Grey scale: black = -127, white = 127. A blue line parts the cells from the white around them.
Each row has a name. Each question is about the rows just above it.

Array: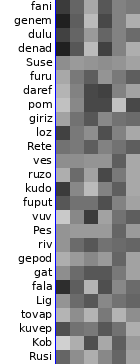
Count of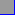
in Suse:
1
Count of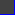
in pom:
0
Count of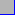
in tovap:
3

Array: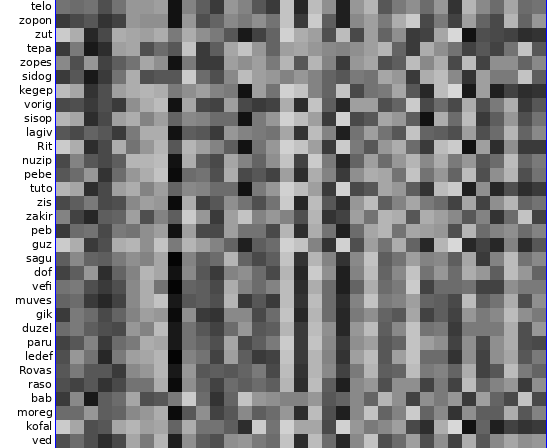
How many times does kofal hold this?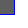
1
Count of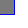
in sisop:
1
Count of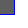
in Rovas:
2

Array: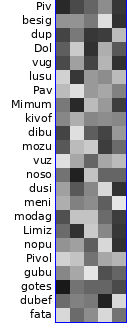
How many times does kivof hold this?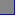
3
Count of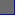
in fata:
1

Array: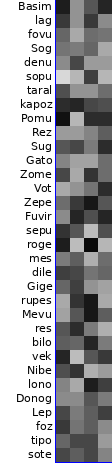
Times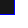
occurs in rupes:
1
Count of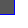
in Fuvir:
0
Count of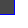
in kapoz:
1

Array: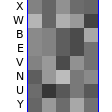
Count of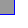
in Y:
1
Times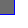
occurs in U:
1
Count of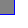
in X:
1
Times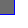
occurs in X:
1

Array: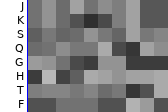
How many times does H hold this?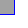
3
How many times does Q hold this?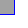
1
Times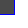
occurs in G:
1
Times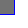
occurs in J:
2
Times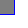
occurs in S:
0
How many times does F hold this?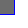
0
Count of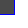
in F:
0

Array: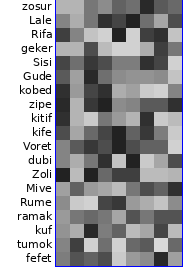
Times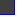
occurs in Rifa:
2
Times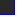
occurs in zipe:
1
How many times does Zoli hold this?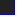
2
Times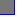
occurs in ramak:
3

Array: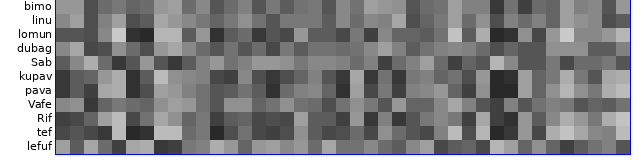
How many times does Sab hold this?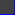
2
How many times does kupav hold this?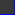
5

